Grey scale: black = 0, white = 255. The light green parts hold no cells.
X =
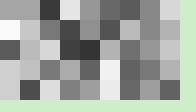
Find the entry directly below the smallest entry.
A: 98
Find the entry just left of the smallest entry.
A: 64
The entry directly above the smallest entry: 144
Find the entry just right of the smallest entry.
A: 179
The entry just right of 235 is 104
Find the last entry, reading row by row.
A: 98
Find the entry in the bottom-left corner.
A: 207
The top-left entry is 165
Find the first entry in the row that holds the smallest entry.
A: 91
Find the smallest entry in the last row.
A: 77
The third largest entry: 235
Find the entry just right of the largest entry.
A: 199
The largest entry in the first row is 229

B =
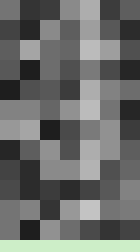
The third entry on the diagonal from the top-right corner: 187
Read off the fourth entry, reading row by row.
138
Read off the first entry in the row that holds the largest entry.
116
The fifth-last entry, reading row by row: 145
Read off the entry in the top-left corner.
116
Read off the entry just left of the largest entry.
152
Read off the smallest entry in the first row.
52
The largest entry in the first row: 173
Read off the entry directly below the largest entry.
74
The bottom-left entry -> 116
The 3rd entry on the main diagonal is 109
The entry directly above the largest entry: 67
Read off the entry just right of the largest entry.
116
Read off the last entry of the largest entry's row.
122
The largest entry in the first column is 152
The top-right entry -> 94
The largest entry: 195
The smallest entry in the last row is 30
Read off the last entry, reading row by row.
67
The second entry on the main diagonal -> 38
